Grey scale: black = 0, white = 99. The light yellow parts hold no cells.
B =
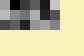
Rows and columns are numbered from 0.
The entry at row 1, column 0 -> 72
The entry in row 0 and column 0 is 63
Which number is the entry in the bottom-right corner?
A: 50
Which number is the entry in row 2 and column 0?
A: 28
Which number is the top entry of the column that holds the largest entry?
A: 77

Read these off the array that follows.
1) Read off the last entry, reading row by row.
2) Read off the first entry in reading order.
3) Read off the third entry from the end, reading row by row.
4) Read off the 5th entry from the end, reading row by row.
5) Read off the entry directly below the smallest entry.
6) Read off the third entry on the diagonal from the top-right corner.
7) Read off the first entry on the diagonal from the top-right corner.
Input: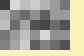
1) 32
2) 23
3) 51
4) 79
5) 69
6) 27
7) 46

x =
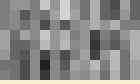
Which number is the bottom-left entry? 49
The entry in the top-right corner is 39
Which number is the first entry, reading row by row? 49
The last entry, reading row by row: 63
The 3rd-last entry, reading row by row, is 68
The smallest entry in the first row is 30
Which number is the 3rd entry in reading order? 58
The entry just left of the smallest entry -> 53
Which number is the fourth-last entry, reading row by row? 44
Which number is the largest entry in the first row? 82
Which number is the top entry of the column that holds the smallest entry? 77
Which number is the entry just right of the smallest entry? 53
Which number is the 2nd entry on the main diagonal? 53
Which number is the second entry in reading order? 58
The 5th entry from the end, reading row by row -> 63
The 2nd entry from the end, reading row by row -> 44
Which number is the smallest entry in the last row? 21
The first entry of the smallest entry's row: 44

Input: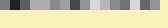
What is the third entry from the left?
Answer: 36
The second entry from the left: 13
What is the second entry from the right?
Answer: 40
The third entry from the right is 84

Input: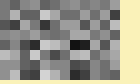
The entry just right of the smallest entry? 12
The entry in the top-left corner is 47
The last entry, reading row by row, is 38
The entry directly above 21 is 78
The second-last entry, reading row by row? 43
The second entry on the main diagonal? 69
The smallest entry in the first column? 33
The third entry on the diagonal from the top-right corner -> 61
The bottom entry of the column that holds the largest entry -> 82
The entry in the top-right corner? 61
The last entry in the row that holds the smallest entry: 69
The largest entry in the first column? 73
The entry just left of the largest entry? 25
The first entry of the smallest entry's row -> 38
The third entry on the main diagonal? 65
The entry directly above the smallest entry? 65
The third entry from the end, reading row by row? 52
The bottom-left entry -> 56
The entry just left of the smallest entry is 61
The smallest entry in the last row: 17
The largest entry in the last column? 73
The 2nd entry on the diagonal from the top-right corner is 61
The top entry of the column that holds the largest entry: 38
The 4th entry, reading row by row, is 56
